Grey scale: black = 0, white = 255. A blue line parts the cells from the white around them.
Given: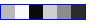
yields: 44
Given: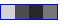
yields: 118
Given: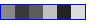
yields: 220
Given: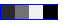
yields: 3
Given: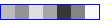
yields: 249
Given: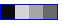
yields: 105
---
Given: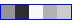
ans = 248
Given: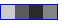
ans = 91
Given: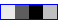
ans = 93
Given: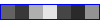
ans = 70
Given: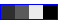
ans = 90
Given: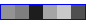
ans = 165
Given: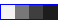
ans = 120
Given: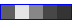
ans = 135
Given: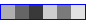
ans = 206
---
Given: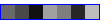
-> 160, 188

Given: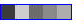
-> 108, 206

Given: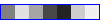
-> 71, 240

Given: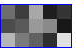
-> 153, 224

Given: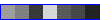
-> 214, 214

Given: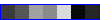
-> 139, 218
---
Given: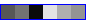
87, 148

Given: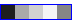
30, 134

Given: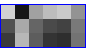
210, 115

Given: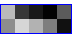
186, 17

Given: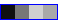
16, 169

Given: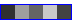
48, 67

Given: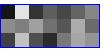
21, 148

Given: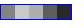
131, 40

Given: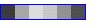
59, 79
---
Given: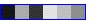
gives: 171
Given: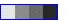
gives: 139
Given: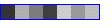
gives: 176
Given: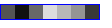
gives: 17
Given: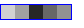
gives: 161
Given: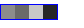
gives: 106
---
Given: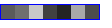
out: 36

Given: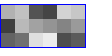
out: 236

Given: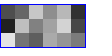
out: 170

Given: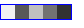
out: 192

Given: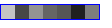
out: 86

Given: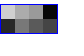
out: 120

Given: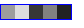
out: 55

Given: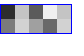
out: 160
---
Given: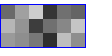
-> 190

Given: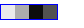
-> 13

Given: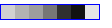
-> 18

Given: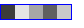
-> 96

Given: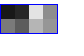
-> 181

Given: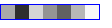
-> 183

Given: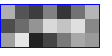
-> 168
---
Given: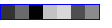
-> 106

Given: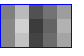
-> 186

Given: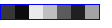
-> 12

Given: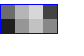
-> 181

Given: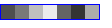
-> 121

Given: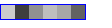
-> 62

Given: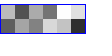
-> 82
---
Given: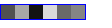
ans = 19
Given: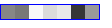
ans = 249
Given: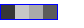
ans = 170
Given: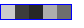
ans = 39
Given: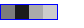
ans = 171
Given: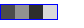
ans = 46
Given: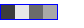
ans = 107
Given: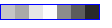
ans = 230
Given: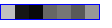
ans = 9
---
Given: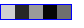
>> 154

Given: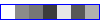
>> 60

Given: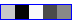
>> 250

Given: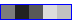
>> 88

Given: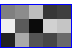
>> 11

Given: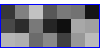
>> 37

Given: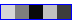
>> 10
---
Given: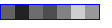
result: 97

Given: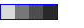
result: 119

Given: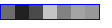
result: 109

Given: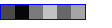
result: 104

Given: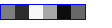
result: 104

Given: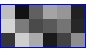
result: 33

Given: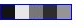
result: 119
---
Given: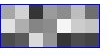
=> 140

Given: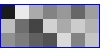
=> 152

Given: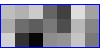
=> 64

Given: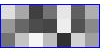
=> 230

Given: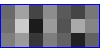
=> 90

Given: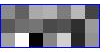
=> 125

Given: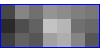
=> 140

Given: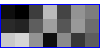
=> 68

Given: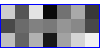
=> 114
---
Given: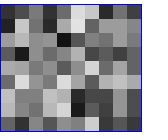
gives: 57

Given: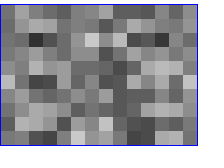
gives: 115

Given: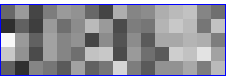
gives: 186

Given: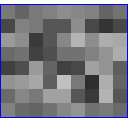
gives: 106

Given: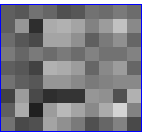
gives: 73
